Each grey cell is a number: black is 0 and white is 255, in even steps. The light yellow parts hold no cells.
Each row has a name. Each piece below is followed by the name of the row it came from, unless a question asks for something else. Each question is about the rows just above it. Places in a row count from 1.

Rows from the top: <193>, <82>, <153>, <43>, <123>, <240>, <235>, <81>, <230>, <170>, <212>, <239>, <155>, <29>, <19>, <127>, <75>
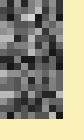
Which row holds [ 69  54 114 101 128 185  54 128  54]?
<82>
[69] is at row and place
<82>, 1
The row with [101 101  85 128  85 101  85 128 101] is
<155>
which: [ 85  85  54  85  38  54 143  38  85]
<127>
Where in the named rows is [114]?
<82>, 3
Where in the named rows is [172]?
<123>, 6

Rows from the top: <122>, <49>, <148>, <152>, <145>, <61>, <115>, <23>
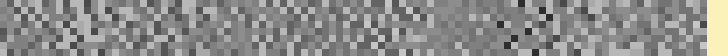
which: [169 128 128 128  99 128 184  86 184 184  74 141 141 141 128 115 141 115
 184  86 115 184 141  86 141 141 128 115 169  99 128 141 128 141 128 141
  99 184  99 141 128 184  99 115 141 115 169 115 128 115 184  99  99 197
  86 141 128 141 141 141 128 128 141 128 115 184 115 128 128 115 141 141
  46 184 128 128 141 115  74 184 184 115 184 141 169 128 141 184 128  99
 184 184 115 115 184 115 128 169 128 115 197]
<115>
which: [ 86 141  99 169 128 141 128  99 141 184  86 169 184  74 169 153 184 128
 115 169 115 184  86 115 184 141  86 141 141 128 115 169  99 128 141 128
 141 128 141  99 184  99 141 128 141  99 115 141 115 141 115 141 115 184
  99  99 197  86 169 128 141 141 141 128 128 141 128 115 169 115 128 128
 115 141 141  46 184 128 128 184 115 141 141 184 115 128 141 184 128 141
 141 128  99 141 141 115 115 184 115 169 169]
<145>
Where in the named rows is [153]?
<145>, 16

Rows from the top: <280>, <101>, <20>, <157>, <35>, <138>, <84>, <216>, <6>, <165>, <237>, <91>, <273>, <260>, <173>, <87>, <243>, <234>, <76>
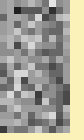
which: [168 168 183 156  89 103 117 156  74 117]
<234>
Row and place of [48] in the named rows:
<101>, 8
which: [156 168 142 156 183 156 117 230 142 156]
<280>
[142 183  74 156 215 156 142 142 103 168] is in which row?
<84>
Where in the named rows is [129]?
<157>, 8

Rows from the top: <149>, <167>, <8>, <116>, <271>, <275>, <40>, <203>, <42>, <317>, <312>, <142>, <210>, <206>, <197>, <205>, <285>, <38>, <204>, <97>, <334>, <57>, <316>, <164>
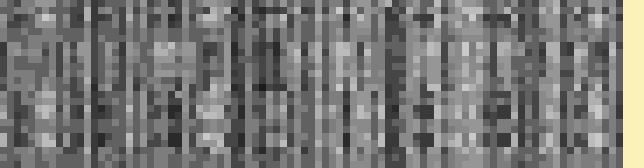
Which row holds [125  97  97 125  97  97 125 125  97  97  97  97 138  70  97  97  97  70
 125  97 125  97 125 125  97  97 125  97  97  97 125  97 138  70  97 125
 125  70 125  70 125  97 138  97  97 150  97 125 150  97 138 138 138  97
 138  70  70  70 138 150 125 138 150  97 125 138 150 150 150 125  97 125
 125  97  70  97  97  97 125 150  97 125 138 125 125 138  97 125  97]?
<271>
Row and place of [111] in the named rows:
<317>, 32
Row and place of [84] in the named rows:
<42>, 37
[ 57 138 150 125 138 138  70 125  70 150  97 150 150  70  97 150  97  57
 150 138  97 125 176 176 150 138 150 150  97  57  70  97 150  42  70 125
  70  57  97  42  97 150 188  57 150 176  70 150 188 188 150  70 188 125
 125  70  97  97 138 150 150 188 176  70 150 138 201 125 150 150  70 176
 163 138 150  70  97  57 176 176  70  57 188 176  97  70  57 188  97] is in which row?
<203>
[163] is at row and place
<203>, 73

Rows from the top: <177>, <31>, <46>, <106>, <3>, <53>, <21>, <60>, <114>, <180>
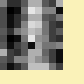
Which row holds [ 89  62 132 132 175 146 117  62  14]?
<114>
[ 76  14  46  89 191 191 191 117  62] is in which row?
<180>
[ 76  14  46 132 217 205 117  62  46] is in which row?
<106>
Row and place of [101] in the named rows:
<60>, 7
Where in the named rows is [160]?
<21>, 6

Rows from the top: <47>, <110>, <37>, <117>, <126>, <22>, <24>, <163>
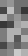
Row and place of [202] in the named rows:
<163>, 3
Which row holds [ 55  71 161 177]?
<117>
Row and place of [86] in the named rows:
<22>, 3
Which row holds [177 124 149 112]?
<37>
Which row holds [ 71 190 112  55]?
<110>
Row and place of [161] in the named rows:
<117>, 3

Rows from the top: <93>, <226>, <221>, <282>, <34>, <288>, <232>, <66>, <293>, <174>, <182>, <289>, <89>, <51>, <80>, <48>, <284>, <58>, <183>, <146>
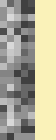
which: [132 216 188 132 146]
<232>
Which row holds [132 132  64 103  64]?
<182>
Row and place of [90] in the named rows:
<58>, 4
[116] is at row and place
<146>, 1
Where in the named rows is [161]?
<66>, 1

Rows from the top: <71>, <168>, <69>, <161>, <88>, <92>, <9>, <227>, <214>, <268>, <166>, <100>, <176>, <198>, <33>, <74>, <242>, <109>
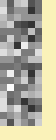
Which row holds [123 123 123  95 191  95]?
<88>
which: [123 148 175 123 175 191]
<242>
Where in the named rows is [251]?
<176>, 2
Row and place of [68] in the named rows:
<161>, 4
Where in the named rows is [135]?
<214>, 4
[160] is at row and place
<9>, 6

